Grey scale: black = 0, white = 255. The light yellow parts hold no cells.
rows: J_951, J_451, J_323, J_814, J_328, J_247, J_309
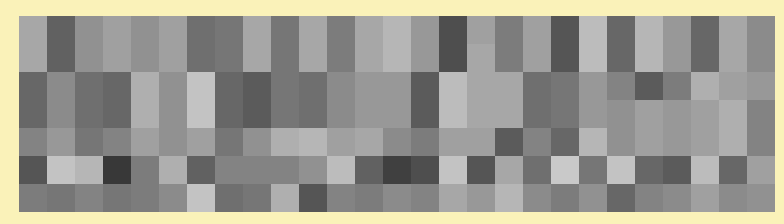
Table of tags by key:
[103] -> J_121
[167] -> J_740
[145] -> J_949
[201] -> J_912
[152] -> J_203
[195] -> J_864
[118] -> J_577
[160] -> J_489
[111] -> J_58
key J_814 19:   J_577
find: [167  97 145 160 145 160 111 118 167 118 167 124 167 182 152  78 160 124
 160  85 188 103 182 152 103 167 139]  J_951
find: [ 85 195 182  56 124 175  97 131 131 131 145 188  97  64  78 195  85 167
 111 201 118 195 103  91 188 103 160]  J_247
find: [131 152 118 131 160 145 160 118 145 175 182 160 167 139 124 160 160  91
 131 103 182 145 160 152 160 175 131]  J_328
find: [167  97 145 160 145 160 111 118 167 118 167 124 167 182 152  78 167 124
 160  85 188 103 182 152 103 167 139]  J_451
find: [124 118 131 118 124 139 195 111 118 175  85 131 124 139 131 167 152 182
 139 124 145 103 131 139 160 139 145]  J_309

